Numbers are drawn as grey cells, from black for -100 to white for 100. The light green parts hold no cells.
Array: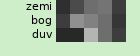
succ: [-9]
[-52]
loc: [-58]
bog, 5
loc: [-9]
zemi, 4
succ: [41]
[-14]
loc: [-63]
zemi, 1

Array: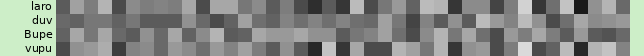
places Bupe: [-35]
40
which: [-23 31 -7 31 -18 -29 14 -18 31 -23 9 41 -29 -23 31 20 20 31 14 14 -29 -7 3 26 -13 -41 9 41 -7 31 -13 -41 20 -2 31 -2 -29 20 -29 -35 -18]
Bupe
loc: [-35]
Bupe, 40
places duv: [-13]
15 18 20 22 37
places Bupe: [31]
2 4 9 15 18 30 35
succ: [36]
[-52]

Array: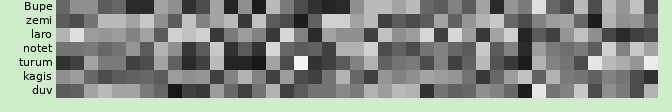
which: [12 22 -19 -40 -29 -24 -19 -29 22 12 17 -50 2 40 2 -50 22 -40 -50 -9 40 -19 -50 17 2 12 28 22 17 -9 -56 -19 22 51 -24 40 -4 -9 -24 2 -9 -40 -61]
kagis
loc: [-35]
turum, 32
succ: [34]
[17]
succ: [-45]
[-67]
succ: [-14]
[-4]
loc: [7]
duv, 21

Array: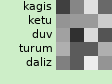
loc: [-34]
duv, 4
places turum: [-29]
2 3
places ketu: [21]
2 3

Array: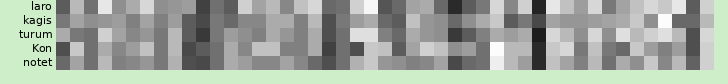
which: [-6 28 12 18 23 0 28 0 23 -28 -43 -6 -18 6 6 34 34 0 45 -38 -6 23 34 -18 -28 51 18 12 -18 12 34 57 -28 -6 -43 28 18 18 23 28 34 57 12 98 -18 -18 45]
kagis
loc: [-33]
laro, 24
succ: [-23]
[63]
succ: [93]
[-33]
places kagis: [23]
5 9 22 39
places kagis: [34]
16 17 23 31 41
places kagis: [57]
32 42

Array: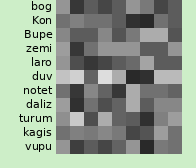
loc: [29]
laro, 7
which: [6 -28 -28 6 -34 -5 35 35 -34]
Bupe
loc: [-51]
vupu, 2
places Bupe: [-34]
5 9
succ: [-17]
[29]
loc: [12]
turum, 1
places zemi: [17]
4 5 6 9

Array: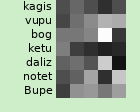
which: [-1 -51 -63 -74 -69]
ketu
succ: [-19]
[-39]
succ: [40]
[34]
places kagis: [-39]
1 3 5

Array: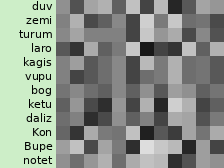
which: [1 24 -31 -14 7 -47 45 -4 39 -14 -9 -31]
kagis
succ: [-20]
[-59]
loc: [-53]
Kon, 9
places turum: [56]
7

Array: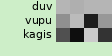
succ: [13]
[47]
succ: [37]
[42]
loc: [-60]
kagis, 4
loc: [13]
vupu, 1
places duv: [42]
1 3 4

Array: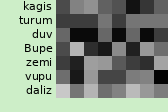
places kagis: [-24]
4 8
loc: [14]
kagis, 3
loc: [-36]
kagis, 5
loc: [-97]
vupu, 8
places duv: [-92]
2 3 5 7
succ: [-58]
[-24]
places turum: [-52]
1 2 3 5

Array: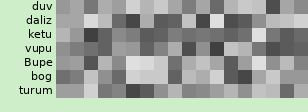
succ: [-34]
[42]
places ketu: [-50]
3

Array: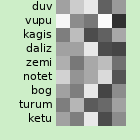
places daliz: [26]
1 2
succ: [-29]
[-18]
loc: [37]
zemi, 1

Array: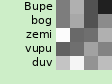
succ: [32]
[-36]
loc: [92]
duv, 2
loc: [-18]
zemi, 2
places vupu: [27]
3

